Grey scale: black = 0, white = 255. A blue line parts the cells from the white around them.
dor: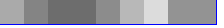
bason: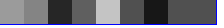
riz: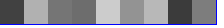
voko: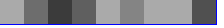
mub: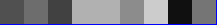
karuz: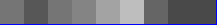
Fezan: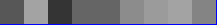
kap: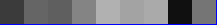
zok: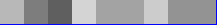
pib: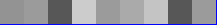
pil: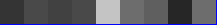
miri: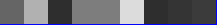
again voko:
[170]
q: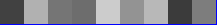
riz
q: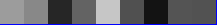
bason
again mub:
[177]
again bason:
[80]

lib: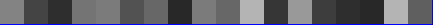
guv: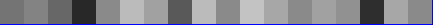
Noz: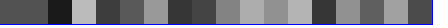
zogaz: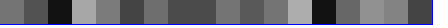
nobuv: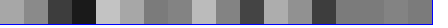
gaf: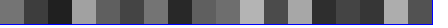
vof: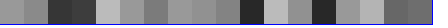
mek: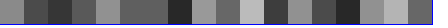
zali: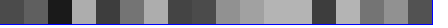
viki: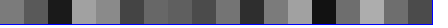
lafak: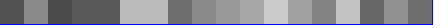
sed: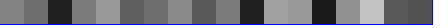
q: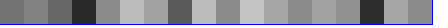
guv
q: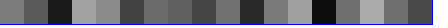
viki
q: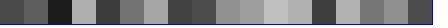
zali
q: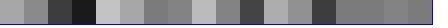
nobuv
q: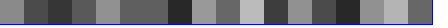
mek

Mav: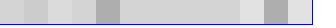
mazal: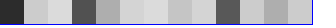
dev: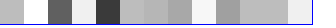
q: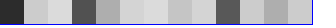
mazal
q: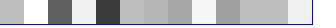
dev
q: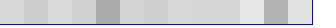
Mav
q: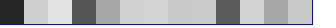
mazal

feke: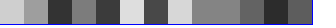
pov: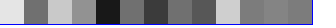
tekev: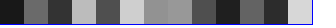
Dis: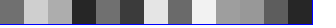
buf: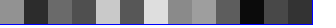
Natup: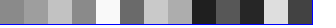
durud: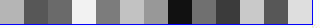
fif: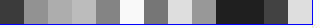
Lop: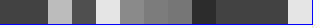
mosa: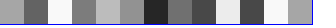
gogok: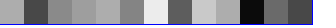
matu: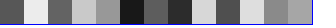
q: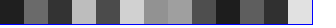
tekev
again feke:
[132]
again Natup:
[138]
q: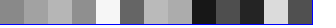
Natup
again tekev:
[79]
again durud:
[87]
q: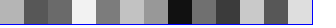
durud

